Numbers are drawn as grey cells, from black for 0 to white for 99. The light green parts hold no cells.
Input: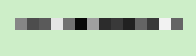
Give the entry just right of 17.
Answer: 22
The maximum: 94
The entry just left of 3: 44

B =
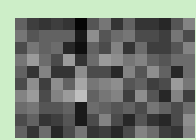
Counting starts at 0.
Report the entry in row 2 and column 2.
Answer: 38
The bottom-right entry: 51
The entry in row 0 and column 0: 38
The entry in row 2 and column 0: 29
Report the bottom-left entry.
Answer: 38
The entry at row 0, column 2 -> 20
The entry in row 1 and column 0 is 46
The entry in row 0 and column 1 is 24
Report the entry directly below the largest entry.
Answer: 10
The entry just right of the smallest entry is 33
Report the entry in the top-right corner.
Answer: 51
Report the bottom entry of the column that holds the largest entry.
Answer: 46
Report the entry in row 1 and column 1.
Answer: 33
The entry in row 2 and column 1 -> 46
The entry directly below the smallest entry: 10
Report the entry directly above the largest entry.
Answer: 65
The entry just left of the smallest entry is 20

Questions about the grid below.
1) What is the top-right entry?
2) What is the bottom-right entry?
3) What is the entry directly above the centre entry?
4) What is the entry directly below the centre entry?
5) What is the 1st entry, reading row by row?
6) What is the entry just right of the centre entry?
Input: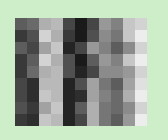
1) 82
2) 92
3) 10
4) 31
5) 36
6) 27

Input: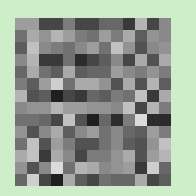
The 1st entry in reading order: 61
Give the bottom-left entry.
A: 40
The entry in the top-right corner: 53
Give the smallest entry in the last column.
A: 17
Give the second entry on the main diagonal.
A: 66
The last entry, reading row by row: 36
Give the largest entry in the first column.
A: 70
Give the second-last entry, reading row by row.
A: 27
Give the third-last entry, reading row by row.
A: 66
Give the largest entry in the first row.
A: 70
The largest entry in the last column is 75
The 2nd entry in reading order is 61
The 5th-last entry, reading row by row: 40
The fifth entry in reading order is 48
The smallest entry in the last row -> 12

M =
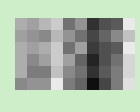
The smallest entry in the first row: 19
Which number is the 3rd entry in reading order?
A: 71
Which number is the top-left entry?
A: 67
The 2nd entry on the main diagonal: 57
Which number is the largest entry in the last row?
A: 91
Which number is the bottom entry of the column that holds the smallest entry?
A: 6
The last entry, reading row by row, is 87
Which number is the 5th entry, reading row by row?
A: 44
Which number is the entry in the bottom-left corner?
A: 53
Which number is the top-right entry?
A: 91
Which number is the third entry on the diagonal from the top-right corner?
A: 31

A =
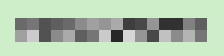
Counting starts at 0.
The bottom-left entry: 62
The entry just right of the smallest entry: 83
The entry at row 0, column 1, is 46
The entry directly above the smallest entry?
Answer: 66
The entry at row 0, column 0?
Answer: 41
